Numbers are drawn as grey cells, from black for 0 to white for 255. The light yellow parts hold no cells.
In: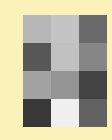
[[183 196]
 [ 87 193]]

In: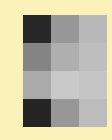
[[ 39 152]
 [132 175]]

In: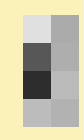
[[224 171]
 [ 87 174]]

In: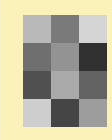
[[185 122]
 [111 147]]

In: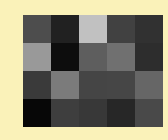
[[ 77  33]
 [153  13]]

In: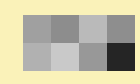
[[160 141]
 [177 201]]

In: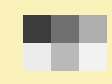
[[ 60 112]
 [236 185]]

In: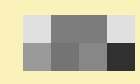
[[224 125]
 [154 116]]

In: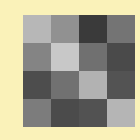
[[183 145]
 [132 200]]
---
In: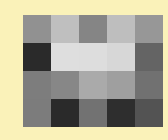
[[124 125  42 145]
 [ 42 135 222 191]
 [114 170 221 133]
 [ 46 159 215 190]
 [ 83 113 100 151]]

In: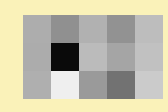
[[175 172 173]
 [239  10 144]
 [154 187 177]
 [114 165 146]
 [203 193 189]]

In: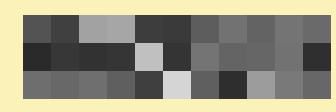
[[110  42  83]
 [104  55  64]
 [111  50 162]
 [ 95  53 166]
 [ 63 192  61]
 [213  52  58]
 [ 95 116  93]
 [ 46 100 114]
 [156 102  99]
 [121 114 116]
 [103  47 106]]

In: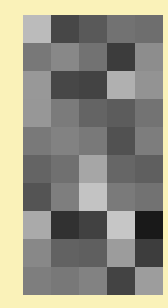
[[126 136 170  84 100 121 151 152 120 187]
 [120  98  49 126 112 130 123  71 136  71]
 [130  95  65 195 166 121 100  67 114  89]
 [ 67 156 198 122 102  81  92 176  60 114]
 [157  61  25 114  95 125 115 147 141 110]]

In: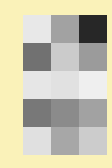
[[224 120 230 113 232]
 [167 139 225 203 162]
 [204 162 239 155  39]]

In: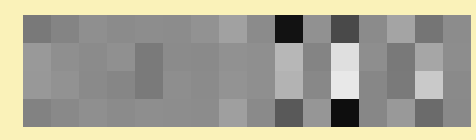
[[130 152 153 121]
 [137 146 143 132]
 [143 138 139 143]
 [139 134 144 139]
 [142 122 122 141]
 [141 142 139 140]
 [140 139 138 146]
 [159 147 145 161]
 [138 143 143 139]
 [ 89 179 183  18]
 [150 136 132 145]
 [ 14 232 223  73]
 [135 135 142 139]
 [153 122 121 164]
 [107 201 166 117]
 [137 138 141 140]]
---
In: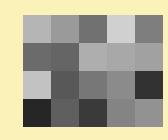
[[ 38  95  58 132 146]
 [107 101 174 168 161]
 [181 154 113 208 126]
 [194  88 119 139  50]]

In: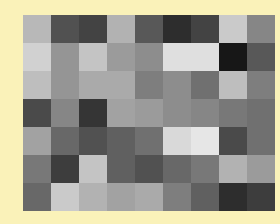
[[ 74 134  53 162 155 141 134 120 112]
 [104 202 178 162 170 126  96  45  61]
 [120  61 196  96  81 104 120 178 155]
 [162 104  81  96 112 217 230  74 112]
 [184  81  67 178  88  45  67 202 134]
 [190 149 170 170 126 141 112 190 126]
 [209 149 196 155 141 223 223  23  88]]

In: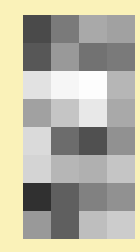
[[ 48  95 129 145]
 [ 74 122 169 161]
 [ 87 153 114 122]
 [153  95 190 204]
 [161 197 232 169]
 [212 182 176 197]
 [218 108  80 145]
 [226 246 253 182]]

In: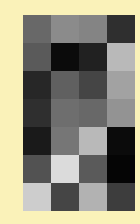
[[ 26 118 185  11]
 [ 39  96  69 162]
 [ 47 110 104 147]
 [ 82 219  90   5]
 [ 90  11  33 185]
 [104 139 132  47]
 [205  69 178  61]]

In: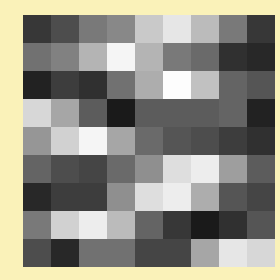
[[ 34  61  48 113 173 253 193 100  85]
 [ 40  61  61 143 222 237 173  85  69]
 [ 55  77 121 136 201 230 187 121  55]
 [ 77  40 113 113  69  69 166 230 215]
 [100  77  69 106 143 222 237 158  92]
 [113 129 180 245 180 121 106  48  40]
 [121 209 237 187 100  55  26  48  85]
 [150 209 245 166 106  85  77  61  48]
 [215 166  92  26  92  92  92 100  34]]

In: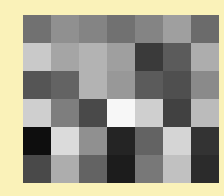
[[ 14 219 144  36  99 213  51]
 [ 73 173  99  28 120 193  43]
 [ 85  99 179 152  91  79 138]
 [113 144 132 113 132 159 107]
 [201 165 179 159  58  91 173]
 [207 126  73 247 207  65 187]]

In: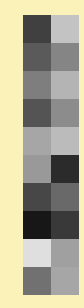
[[ 23  57]
 [ 64 195]
 [ 71 105]
 [ 84 140]
 [ 90 133]
 [113 166]
 [126 180]
 [153  43]
 [166 187]
 [223 160]]
